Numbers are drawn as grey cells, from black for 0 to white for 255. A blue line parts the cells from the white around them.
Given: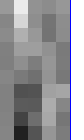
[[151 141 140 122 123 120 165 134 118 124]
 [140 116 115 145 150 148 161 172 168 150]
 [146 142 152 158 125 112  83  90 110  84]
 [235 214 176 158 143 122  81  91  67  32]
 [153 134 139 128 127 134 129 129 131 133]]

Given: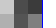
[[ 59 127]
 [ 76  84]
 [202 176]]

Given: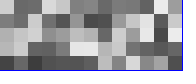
[[157 202 236 102  79]
 [235  90  73  88 163]
 [ 98 227 232  99 136]
 [120 198 156 115 216]
 [123 154 205 201 132]
 [105  80 103 182 189]
 [133  75 179 231  94]
 [128 149 190 230  84]
 [199  84 156 123  85]
 [217 112 143  97  81]
 [108 204 209  99  61]
 [105 109 197 203 103]
 [206 125 177 183  68]]

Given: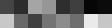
[[ 11 198]
 [  6 234]
 [ 63 110]
 [ 46 140]
 [150 116]
 [165  63]
 [ 44 105]
 [ 69 200]]

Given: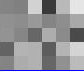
[[229 168  74 212 187]
 [185 142 139 180 145]
 [ 58 132 173  93 102]
 [210 153 103 177 177]
 [128 141 134 179 172]
 [132 144 147  99 132]]

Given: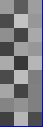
[[158 151 169 151 182 126 128 128  75]
 [ 92 195  69 161  55 189  68 146 182]
 [155  75 143  65 171  75 166 132  64]]

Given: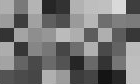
[[ 62 123  55 187 190 191]
 [217 127  92  99 118  38]
 [192 110 175  74  51  20]
 [190 182  92 176 105  68]
 [178 154 174 110  37  60]
 [ 50  79 187  70  83 154]
 [ 38  95 150 119 106 176]
 [180 161 142 134  73  70]
 [121  61 164  54 100  75]
 [175 155  51 173 163  83]]

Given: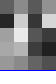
[[146 214  59  32  80]
 [ 89  54  86  61 100]
 [139 205 234 181 138]
 [ 96  38 160 168 152]]
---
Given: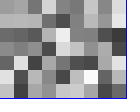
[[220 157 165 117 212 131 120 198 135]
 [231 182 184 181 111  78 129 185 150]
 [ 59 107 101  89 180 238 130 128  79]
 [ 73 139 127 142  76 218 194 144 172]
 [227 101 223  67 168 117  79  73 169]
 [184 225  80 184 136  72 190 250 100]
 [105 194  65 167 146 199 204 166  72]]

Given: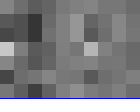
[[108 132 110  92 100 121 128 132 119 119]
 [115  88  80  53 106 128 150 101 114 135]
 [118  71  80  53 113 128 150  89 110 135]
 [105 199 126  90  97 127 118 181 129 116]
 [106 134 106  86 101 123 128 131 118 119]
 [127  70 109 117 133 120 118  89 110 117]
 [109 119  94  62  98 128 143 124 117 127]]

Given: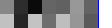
[[ 99 135  45  10 101  97 152]
 [ 90 193  37 195 110 190 150]]

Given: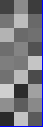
[[ 60  66 139]
 [105 117 189]
 [112 179 106]
 [ 82 110 132]
 [197 126 121]
 [ 75 113 186]
 [161 207  43]
 [137 143  93]
 [ 90  42 195]]

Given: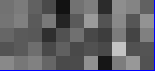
[[ 97 114 123  97  74  18 114 126  43 142 132]
 [147 116 128  90 121  36  90 155  83 137  86]
 [128 102  90  88  47  81 112  72  61 124  68]
 [ 84  83  90 110  73  96  73  81  73 196  81]
 [ 82 137 119 129 102  74  75 145  22 125 152]]

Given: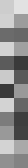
[[226 205]
 [156 209]
 [103 107]
 [160 211]
 [ 58  91]
 [ 89 202]
 [153  57]
 [102 211]
 [ 62 124]
 [ 65 153]
 [169 211]
 [131 144]]
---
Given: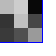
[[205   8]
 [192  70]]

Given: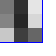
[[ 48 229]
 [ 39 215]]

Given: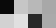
[[198 184]
 [224  40]]

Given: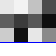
[[243 194]
 [ 59  87]]

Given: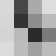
[[ 72 170]
 [ 52 142]]

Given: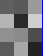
[[ 89 155]
 [ 41 207]]
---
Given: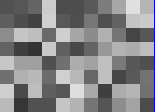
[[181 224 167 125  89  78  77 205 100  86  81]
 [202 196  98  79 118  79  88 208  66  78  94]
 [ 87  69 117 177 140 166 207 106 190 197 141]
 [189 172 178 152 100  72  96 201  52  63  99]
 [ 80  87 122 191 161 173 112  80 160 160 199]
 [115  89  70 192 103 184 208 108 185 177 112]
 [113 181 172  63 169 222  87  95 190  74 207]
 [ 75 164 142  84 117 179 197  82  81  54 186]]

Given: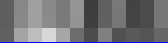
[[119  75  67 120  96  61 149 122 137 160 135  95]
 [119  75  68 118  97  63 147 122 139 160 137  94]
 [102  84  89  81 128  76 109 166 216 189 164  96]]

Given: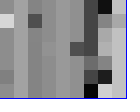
[[193  16  69 144 153 141 132 162 141]
 [168 132  69 144 153 141  79 162 214]
 [193 169  69 144 153 141 133 162 141]
 [193 177  69  79 153 146 132 162 141]
 [193 132 108 144 153 141 132 162 141]
 [193  29  69 144 153 141 132 162 128]
 [193 208   6 144 153 141 132 162 141]]

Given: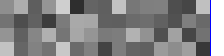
[[192  70  78 128 127 119 194  95 100  46 207 149  94 173 142]
 [105 127  81  97 110 107  95  96 167 169 123  60  97  78 115]
 [114  70 162  80 146 178 125 122 149 167 117 176 134  96 148]
 [ 56 159 141 155  96 100 125  67 128 107 200 115 130 102 194]]

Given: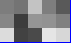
[[ 89 126 195 116 125]
 [128 146 149  60 134]
 [215 229  74  66 220]]

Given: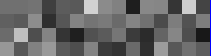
[[ 68 205  53 134 136  30 129 139 210  89  92  63 115 112 112]
 [125  82 125  75 113 132 106 122 116 131  86  47 141  90  96]
 [ 24  78 134 100  43  59 118  91  81  31  52 132  78 191 107]
 [ 93 113  88 156  47 106  51  59 131  78  90 153 129  87 151]]

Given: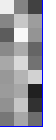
[[ 65 131 238]
 [157 199 133]
 [148 248  92]
 [101 171 137]
 [114 217 168]
 [210 180 152]
 [ 32 167 155]
 [ 49 198 145]
 [109 167 119]]

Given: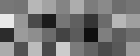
[[117 109 138 124 173 132 163 183 116 119]
 [159 183 107  53  96 118  27  74 151 233]
 [109  92 127  15  91  67 108 142 155  44]
 [156  88  74  99 123 204  73 188  82 172]]
